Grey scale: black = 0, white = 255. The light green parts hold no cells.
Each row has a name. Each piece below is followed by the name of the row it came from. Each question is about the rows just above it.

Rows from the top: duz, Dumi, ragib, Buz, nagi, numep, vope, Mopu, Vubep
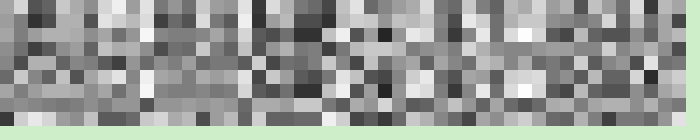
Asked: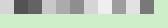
duz
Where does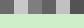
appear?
Buz
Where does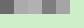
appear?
Mopu
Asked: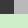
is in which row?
duz

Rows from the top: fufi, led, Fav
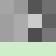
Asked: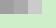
led

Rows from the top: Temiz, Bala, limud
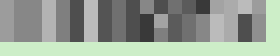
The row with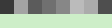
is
Bala
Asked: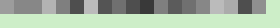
limud
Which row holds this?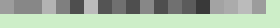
Temiz

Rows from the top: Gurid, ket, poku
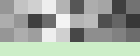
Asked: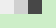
poku
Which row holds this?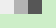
Gurid
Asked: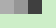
ket
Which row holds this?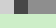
poku
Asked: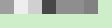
poku
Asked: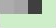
Gurid

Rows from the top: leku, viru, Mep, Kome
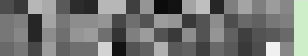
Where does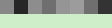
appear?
Mep
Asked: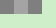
leku
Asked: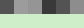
viru
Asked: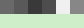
Kome
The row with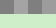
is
leku
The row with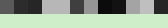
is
leku

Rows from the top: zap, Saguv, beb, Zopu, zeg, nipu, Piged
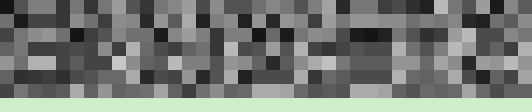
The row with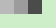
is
Zopu
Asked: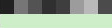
beb
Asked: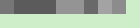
zeg
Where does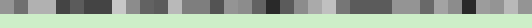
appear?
zeg
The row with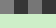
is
zap

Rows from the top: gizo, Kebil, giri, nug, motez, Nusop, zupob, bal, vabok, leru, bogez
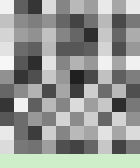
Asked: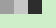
bal
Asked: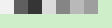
gizo
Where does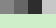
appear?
giri

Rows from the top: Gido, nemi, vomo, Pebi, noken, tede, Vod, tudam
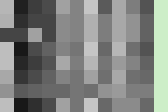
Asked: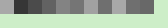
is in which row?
tede
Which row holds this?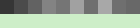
tede
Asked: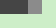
nemi
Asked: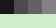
Pebi

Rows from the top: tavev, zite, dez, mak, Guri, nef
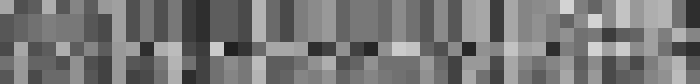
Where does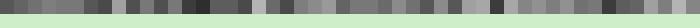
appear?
dez
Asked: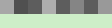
mak
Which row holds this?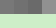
nef
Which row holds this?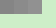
tavev
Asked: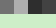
nef
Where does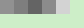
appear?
zite
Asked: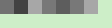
nef

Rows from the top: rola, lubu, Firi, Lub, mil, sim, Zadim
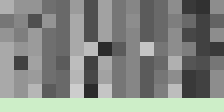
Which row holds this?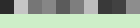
Zadim
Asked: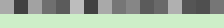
mil
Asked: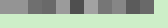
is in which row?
rola

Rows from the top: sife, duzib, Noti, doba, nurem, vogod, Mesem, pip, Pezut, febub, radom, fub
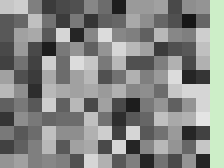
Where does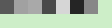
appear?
radom
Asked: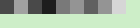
pip
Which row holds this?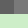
pip
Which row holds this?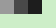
doba
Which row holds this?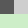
pip

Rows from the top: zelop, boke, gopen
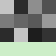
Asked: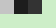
gopen
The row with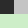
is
gopen

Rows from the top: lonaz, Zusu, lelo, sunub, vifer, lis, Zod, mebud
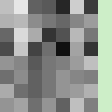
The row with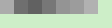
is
Zod
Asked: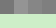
lis

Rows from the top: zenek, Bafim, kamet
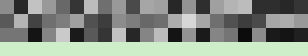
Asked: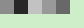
zenek
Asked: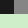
kamet
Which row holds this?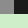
kamet

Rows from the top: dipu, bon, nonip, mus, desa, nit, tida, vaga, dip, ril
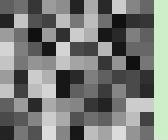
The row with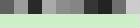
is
vaga
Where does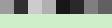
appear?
nonip
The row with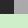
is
vaga
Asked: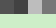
bon
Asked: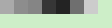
vaga

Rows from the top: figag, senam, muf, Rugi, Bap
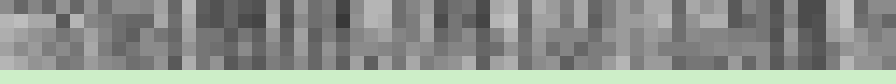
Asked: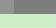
Rugi
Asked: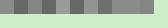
Rugi

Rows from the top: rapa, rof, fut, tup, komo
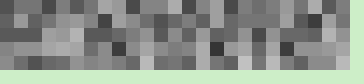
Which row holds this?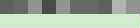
fut
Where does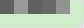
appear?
fut
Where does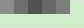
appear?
rof
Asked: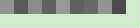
fut
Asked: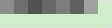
rof
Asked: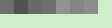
komo
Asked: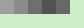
rof

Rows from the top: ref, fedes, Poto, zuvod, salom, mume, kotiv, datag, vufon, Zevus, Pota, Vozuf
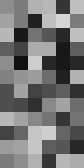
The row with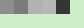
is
ref
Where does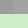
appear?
Pota
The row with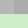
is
Vozuf
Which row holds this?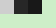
salom
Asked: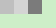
fedes
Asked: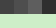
kotiv

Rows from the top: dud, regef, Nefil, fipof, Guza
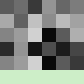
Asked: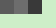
dud
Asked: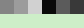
Guza
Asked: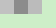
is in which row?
regef
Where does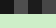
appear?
fipof
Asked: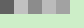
regef

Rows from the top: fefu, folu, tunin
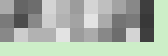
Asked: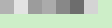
tunin
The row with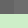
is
fefu
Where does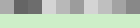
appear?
fefu
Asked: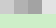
folu
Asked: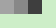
fefu
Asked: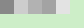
folu

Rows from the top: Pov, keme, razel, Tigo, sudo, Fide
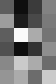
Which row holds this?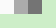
razel
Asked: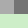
razel
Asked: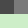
keme
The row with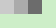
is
sudo
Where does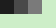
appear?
keme
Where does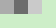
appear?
Fide

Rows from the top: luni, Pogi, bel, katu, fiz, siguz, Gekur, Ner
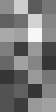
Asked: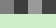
katu
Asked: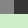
fiz
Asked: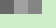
fiz
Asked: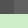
Gekur
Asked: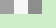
bel
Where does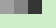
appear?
fiz

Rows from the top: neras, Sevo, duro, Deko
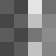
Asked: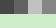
Sevo
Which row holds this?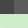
Deko
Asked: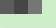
duro
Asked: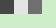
neras

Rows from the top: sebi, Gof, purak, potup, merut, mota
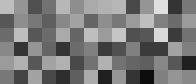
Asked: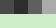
mota
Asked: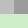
purak
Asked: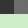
potup

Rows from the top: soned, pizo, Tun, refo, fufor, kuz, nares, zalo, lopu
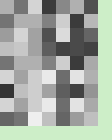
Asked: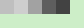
nares
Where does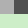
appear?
soned
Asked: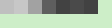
refo
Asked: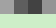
nares
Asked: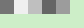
lopu
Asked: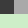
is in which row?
fufor

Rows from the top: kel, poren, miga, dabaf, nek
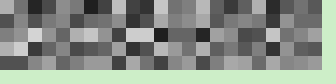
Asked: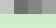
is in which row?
miga
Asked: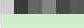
dabaf
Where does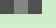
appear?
poren
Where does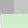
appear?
miga

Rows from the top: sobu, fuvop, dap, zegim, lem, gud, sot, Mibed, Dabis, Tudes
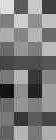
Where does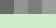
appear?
Mibed
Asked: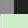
sot
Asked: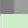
Mibed
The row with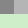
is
dap
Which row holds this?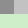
fuvop

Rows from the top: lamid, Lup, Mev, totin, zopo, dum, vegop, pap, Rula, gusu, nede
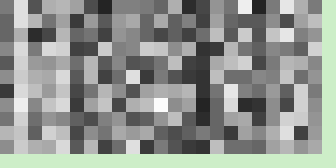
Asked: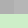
lamid
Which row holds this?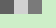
vegop
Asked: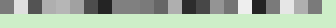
lamid
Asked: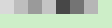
vegop
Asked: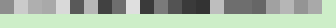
nede
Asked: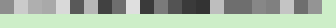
dum
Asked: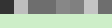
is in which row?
dum

